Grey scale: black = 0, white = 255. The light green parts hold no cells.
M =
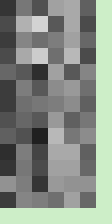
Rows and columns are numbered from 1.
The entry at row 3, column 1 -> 60
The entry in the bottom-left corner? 60
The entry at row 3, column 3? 111
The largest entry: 211
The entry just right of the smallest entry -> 184
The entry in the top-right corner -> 96
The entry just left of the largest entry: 177
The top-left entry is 53
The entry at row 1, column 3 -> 81
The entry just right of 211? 88
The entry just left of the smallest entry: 81
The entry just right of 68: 169
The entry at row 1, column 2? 119
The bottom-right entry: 103
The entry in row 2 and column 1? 75
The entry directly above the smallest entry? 88
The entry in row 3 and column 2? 133
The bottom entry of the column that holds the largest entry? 125

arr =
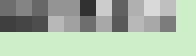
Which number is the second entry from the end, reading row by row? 168
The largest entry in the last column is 191
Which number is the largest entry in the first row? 217
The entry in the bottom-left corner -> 63
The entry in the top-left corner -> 110
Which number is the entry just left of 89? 168
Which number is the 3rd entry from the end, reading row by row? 184

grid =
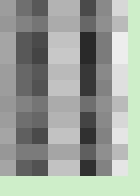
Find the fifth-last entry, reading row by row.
194
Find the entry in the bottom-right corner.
229
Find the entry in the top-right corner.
215
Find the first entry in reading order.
157
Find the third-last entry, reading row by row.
48
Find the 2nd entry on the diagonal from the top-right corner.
143
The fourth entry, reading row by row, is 179
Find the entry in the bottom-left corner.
165
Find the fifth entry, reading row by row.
179
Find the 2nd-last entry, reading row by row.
130
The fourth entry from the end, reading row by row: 194
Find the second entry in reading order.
111
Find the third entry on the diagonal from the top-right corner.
41

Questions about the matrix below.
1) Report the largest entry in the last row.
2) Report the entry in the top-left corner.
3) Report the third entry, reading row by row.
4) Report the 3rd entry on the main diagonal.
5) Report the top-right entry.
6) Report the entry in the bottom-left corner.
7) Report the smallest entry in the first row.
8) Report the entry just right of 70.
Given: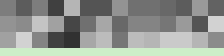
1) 210
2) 125
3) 125
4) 132
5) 98
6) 161
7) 64
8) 112

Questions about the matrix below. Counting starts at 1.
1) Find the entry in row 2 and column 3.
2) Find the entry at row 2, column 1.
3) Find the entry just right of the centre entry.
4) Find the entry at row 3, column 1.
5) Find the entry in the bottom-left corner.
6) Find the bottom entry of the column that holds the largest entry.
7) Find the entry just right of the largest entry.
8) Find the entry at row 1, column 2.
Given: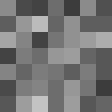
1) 187
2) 94
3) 157
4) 165
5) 87
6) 195
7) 109
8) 74

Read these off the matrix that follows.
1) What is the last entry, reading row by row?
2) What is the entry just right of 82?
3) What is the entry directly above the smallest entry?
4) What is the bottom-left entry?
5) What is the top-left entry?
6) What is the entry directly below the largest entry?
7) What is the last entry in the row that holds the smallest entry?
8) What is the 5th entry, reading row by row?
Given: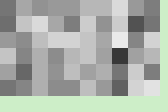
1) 226
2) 117
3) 234
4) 117
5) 117
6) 56
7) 183
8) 153
